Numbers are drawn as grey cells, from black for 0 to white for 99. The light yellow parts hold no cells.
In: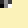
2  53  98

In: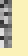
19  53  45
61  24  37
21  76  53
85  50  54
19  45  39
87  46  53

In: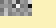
57  59  56  28  94  47  54  8
54  77  50  56  62  52  65  49

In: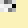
95  91  92  1

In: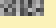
44  62  33  53  68  38  56  29  60  73  50
67  45  46  36  78  29  43  20  47  70  50

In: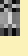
64  8  31  75  60
60  59  82  45  47
61  59  83  45  47
27  8  37  3  27

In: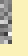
75  57  46
59  40  66
83  78  31
51  54  60
61  56  58

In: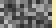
73  29  16  27  53  20  49  29  72  57  65  46  50
73  34  53  30  64  25  54  63  62  32  34  66  17
26  73  43  47  52  33  56  21  54  17  23  41  31
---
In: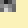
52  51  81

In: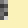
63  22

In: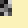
81  42  55

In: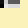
35  85

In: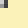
27  59

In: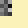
66  44  54

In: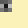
45  8  46

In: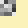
57  79  64  53
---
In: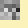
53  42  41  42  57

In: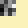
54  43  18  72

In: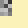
53  27  41

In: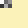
98  67

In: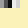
61  31

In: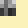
73  41  15  23
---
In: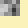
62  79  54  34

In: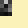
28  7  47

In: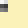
96  24

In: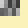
80  53  61  34

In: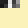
13  23

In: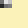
44  43

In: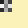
13  54  29
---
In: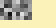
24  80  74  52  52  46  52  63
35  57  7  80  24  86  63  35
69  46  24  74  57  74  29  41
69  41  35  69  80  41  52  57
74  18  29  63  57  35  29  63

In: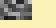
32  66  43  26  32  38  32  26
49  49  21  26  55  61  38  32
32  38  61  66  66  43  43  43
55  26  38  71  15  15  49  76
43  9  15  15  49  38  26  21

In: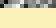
9  68  68  84  96  52  14  52  58  36  63  79  36  30
42  3  47  58  63  90  47  58  52  74  47  42  68  36

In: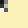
20  74
9  52
96  36

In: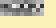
66  66  66  55  55  60  44  55  60  71  71
71  60  66  55  49  60  49  49  60  66  71
55  49  44  44  38  44  44  38  76  38  76
38  22  49  92  76  16  87  22  28  82  22

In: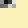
41  46  82  66
56  7  24  88

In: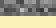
37  55  55  55  32  27  61  55  61  37  55  61  55  49
37  43  37  43  49  37  43  49  43  37  49  43  49  43
43  37  37  43  37  49  43  43  43  49  37  37  49  43
55  27  32  32  43  73  55  27  49  27  21  61  27  27

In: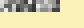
54  91  42  76  20  37  65  31  20  76  54  54  65  26  26
86  71  48  48  59  42  26  86  31  65  59  81  65  59  26
81  37  37  81  31  42  48  37  20  91  71  65  76  59  42

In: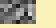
28  60  28  33  55  66  33  66  55
60  55  66  28  11  44  44  72  60
33  50  50  33  11  39  33  50  39
39  44  50  50  60  23  33  17  60
39  39  23  50  44  28  23  44  23
44  33  33  44  72  66  11  83  55
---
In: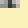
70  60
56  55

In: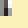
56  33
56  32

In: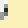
93  97
94  62

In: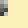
64  75
48  60

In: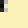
13  72
5  90

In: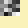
47  85
59  56

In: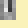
56  77
49  79

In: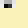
89  69
92  3

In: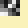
27  8
46  13
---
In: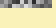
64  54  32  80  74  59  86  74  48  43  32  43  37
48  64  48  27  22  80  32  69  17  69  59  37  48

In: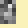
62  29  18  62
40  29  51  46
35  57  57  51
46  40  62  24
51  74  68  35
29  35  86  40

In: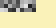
84  79  24  18  79  24  51  51  18
46  62  35  56  29  68  74  68  56
46  18  68  46  35  74  89  13  40

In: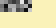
62  56  34  23  34  88  17  62
50  23  50  73  29  39  6  78
44  6  67  67  44  56  67  12

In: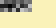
12  12  2  17  60  17  28  76
39  60  23  66  17  76  66  54
60  33  39  28  44  33  49  44

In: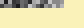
26  47  47  26  11  41  31  77  59  36  21  59  47  77  53  71
65  11  65  21  26  41  36  16  65  71  41  31  77  53  53  59

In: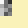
96  44  18
78  62  39
78  34  50
67  44  56

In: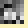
42  4  10  31  47  58
31  10  26  4  68  16
37  42  53  31  37  47
16  53  63  42  53  63
47  78  68  89  26  89
21  94  73  89  53  73
